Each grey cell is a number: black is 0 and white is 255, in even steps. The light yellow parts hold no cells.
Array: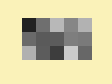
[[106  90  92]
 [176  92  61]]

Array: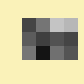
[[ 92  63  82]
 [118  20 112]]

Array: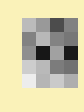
[[130 184 131]
 [143  23 161]]

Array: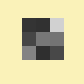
[[ 70 119 116]
 [131  47  72]]

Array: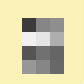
[[241 229 174]
 [ 84 113 101]]

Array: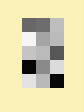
[[245 164 186]
 [196 186  87]]

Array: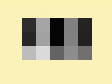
[[ 38 162   5]
 [188 218  99]]

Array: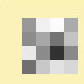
[[140 167 116]
 [233 140  50]]

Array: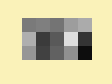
[[175  59  89]
 [150  65  97]]
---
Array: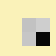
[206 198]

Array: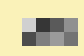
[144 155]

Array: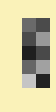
[75 75]

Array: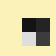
[ 36 222]

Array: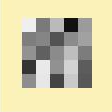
[155 139 139 233 141]

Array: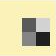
[210 133]

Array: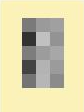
[160 192 125]
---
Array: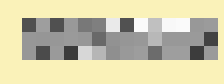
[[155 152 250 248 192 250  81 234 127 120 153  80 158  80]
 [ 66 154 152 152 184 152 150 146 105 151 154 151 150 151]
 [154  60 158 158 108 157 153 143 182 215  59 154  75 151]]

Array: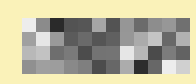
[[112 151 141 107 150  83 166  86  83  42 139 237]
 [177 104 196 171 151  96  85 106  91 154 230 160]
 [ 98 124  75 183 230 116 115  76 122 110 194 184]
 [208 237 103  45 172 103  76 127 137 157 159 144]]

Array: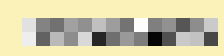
[[202 141  86 145 127 253 115 157 192 144 161 113 131 225]
 [ 71 194 201  80   5 124 153 111  38 216 141 185  98 238]]

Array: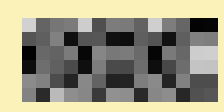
[[  5   3 102 125 207  98 122 124  79 205 123 118 100 209]
 [126 129  95  17  84  95  13  17  86  85  15 129  95  85]
 [207 205 103 122   5 106 123 120 134   7 123  99 104   1]
 [195 196 109  72  14 109  73  74 125  15  75  96 110  13]
 [ 77  77 129  36 138 126  35  34  99 136  36  76 129 139]
 [ 86  81  39 141 135  41 142 145  58 135 142 186  42 130]]

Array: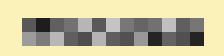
[[118  95 191 113 101 119 196  89 182 114  96  29  88]
 [ 36  80  99  36 152  81  94 180  78  95 183 123 156]]

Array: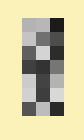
[[ 27 183 179]
 [ 77 112 196]
 [ 44 212  95]
 [118  51  64]
 [179  67 203]
 [216  62 209]
 [ 42 188  84]]
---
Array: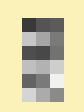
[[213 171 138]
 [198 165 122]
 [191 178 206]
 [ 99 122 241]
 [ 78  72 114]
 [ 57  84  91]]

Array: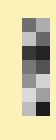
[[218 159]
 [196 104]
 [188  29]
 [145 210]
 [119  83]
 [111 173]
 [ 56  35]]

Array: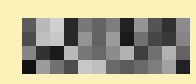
[[133  49  26 185 120 105 140 177  63 113 177  99]
 [ 91 185 207  41 120  99 126  33 148  84  49 140]
 [ 76 191 199  41 148  99 156  26 113  70  57 133]
 [ 18 156 113  76 199 191 105  91 105 126 162  33]]

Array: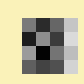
[[155   3 116 189]
 [122  43 102 197]
 [ 95  67  80 211]
 [ 29 142  59 218]]

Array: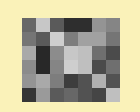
[[169  40 140 199 191 111  75]
 [148 169 125  61  82 177  82]
 [140  40 133 206 191  75 111]
 [117  90 206 125 161 161 117]
 [103 199  90  46  46 148 133]
 [ 53 154  90 103  82  69 191]]

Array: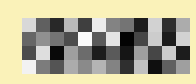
[[242 124  84 172 138 180 131  47 192  15  96 159]
 [216  96  40 186  63 236 131 116  28 210  47 172]
 [102 144 116  76 250  90 229   3  70 204  28 210]
 [ 76 222   9 159 108  28  90  21 159  70 204  28]]

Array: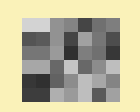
[[211 211 146 132  69 112 126]
 [167 167 104 196 104 140 190]
 [118 118 154  48 126 112  55]
 [ 84  90 146  69 161 118  77]
 [ 61  61 175 154 190  90 161]
 [ 55  48  98 140 190 167 132]]
